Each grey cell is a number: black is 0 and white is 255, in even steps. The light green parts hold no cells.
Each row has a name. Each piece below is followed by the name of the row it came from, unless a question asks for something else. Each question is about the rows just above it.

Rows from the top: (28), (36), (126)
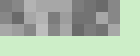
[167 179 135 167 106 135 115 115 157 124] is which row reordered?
(36)
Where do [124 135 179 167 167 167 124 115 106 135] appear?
(28)
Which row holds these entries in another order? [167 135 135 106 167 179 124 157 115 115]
(36)
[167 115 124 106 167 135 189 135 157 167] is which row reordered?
(126)

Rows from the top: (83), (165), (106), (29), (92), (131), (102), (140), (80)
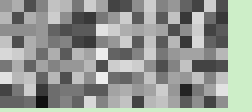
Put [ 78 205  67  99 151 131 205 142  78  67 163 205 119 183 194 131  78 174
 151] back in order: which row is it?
(83)
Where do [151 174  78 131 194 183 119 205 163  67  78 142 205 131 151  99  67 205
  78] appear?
(83)
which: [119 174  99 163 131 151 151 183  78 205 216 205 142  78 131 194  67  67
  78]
(131)

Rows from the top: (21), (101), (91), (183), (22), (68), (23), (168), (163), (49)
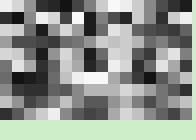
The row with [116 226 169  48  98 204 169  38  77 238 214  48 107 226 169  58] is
(68)
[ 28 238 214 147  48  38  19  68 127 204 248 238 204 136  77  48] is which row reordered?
(21)
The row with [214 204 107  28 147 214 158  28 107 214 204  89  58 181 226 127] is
(22)

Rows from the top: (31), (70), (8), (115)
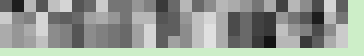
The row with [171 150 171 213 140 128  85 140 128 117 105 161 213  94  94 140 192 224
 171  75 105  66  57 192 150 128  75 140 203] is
(8)
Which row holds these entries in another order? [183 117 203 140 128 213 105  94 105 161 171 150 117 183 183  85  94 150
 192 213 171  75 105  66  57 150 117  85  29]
(70)
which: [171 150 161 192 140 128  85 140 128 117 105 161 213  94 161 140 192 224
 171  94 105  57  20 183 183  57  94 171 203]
(115)

